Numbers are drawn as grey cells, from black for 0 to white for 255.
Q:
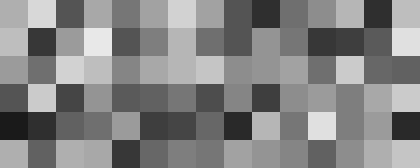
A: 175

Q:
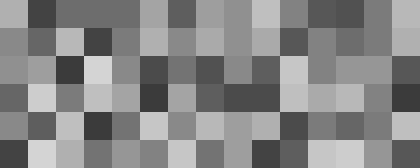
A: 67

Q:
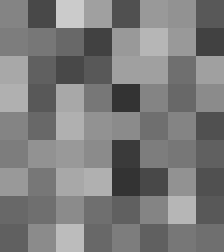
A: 96

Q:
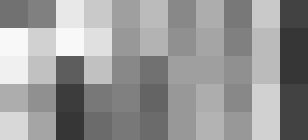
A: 216

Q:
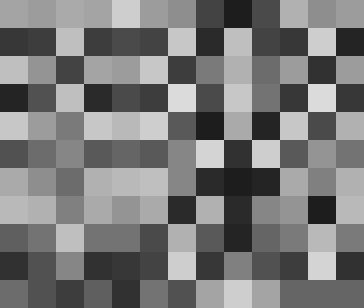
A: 108

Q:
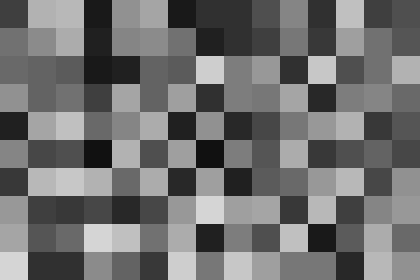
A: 213
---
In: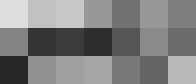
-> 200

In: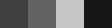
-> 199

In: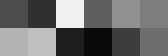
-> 240

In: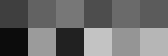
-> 119

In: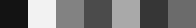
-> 130

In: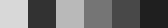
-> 185

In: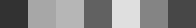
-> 182

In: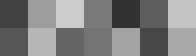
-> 203
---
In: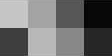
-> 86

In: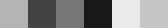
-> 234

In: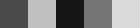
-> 116

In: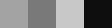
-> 200

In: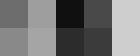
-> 73

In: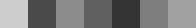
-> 126

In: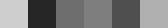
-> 79

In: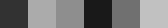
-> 112
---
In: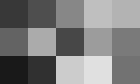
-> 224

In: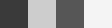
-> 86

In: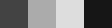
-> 221

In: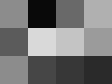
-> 55

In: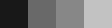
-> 135

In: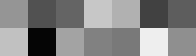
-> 238

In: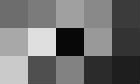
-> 43

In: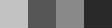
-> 137

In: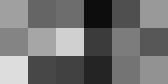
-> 116

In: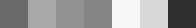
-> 216
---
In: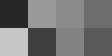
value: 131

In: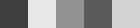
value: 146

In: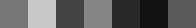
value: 68

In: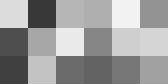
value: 107

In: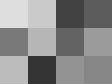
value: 147

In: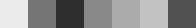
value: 46

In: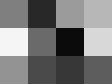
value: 55
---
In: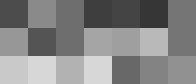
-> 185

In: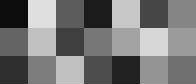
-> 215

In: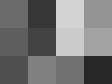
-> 203

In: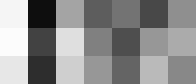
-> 151

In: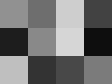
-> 214

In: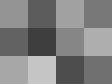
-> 134

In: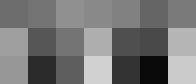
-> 73

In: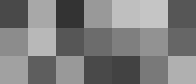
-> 146

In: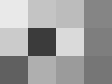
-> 218
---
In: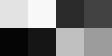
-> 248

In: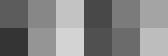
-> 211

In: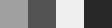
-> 239

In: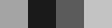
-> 195

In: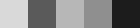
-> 217

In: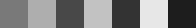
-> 231
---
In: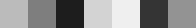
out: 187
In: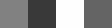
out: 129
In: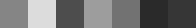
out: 133
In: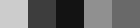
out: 204
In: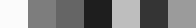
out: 251
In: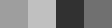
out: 158
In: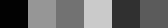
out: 2
